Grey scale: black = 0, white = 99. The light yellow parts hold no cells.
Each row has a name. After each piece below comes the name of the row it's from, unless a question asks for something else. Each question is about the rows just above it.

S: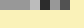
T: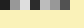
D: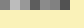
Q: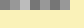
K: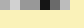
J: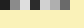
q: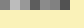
D
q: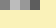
D
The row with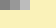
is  Q

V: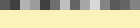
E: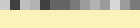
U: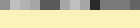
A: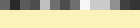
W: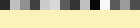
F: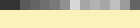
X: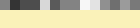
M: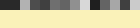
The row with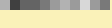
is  E
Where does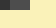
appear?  X
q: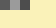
W
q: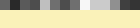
A

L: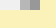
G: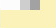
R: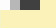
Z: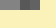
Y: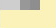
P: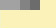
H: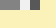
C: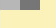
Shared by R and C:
[71]
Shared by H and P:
[51]
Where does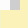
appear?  G
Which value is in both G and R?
[98]

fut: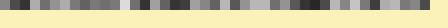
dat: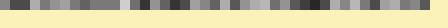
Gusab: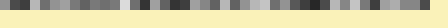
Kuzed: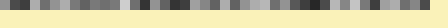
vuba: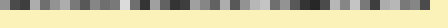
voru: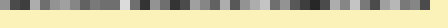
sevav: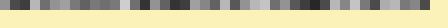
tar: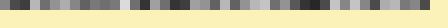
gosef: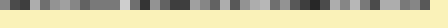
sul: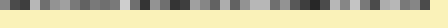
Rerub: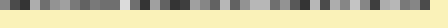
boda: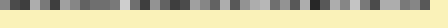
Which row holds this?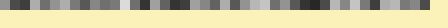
vuba
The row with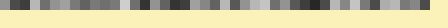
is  sevav
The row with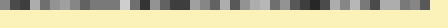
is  gosef

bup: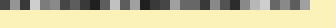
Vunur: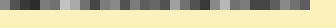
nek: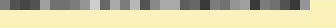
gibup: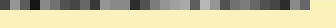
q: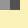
gibup
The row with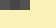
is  nek

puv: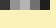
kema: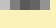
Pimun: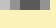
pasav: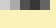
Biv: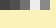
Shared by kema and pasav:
[39]
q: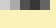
pasav

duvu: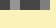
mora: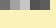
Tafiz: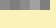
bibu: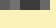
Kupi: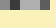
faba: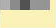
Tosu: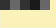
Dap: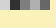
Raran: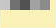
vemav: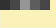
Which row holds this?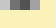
Raran
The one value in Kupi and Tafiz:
[54]

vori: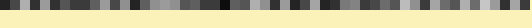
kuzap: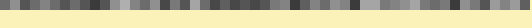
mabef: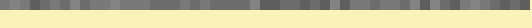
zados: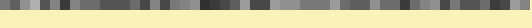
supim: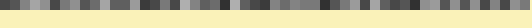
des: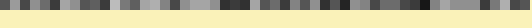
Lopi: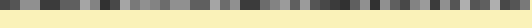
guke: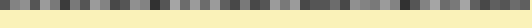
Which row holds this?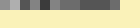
zados
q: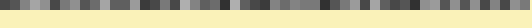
supim
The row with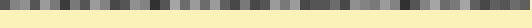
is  guke
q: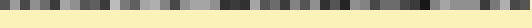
des

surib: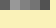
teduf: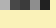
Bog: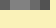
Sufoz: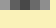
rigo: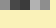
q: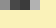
rigo
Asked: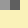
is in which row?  Sufoz
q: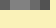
Bog

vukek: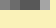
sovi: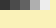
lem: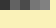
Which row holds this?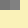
lem
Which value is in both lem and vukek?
[50]
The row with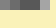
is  vukek
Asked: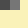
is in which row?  lem
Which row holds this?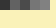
lem
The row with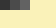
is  sovi
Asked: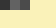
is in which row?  lem

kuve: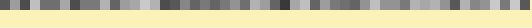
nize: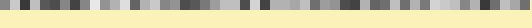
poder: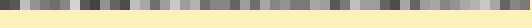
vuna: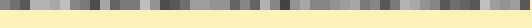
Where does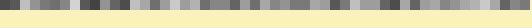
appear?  poder
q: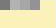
vuna
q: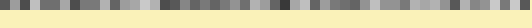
kuve
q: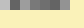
kuve

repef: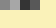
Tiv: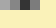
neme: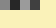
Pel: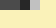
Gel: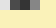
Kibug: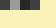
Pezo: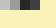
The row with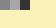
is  repef
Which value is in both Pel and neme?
[15]
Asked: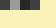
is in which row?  Kibug
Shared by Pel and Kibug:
[15]

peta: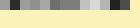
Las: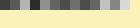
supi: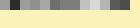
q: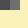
Las
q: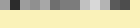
supi
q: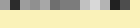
peta

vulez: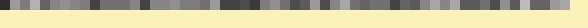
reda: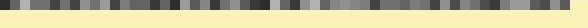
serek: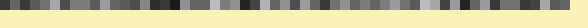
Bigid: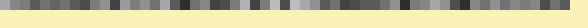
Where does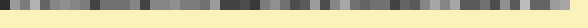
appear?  vulez
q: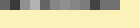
reda
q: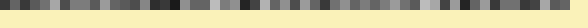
serek
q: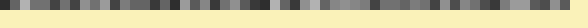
reda
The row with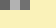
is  reda
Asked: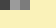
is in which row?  Bigid

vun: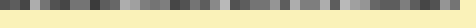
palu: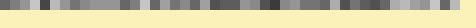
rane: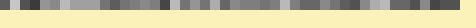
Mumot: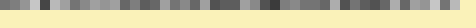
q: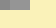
palu
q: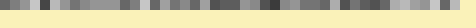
palu

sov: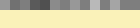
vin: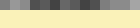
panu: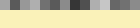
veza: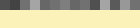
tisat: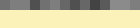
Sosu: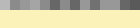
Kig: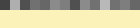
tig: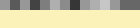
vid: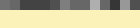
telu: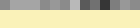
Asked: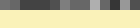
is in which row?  vid
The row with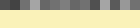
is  veza

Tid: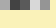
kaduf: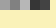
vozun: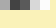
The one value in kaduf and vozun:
[26]
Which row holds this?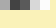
vozun
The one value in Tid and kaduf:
[26]

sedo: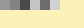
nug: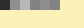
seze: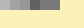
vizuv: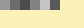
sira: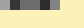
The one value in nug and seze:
[71]
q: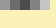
vizuv

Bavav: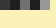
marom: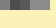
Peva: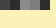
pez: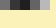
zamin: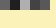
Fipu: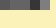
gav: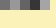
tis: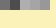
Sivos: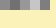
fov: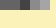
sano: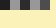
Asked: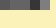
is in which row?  Fipu
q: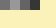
gav
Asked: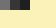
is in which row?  pez
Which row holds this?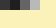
pez

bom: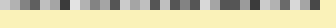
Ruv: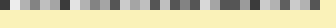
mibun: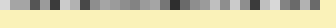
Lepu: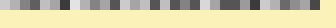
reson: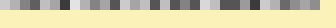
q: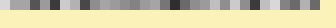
mibun
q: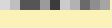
reson
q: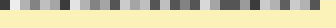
Ruv
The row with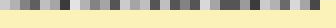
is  bom
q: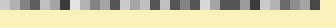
Lepu

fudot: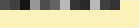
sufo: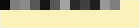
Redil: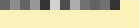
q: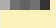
Redil
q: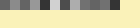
Redil

